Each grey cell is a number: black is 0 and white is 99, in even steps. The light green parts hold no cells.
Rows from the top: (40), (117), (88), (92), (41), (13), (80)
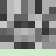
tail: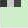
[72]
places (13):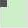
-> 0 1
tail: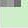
[50 61]
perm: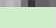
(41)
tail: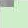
[61 44 50 61]
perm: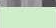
(13)
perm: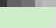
(88)

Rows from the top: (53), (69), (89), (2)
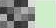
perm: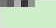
(89)
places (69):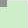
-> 4
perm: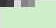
(53)
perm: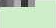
(89)
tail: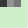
[36]
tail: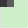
[51 68 57]
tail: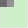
[21 26 80]

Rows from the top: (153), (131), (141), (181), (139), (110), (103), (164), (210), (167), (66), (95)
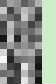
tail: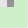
[8]
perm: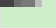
(66)
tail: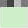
[26]
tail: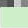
[20]

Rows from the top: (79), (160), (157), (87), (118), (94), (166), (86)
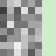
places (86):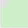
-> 2
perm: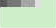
(87)
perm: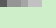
(94)
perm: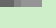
(157)

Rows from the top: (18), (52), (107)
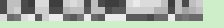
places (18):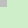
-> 1 2 13 23 25 27
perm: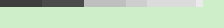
(18)

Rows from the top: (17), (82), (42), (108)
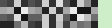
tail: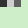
[ 8 91 75 43]
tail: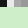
[14 80 19 65 91  8  8 65]

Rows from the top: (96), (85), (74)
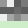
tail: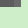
[36]
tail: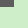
[41 36]
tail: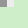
[36 47]
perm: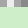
(74)
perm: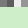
(96)
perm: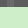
(85)
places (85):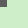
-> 0 1 3

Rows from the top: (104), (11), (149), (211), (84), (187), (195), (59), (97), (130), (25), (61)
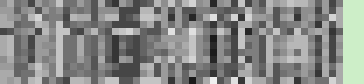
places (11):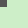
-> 5 9 13 22 24 26 27 32 39 42 47
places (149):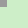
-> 1 14 23 25 36 37 40 44
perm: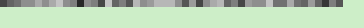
(195)
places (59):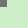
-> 3 9 10 12 22 29 34 39 42

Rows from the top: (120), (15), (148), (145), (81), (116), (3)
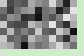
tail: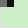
[56 44 50 66 83 61 44]
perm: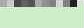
(120)
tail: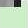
[44 50 13 33 88]
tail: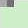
[ 7 56 44 50 66 83 61 44]

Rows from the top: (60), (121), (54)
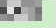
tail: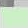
[62 51]
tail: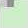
[57 62]
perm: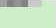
(54)
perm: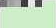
(121)

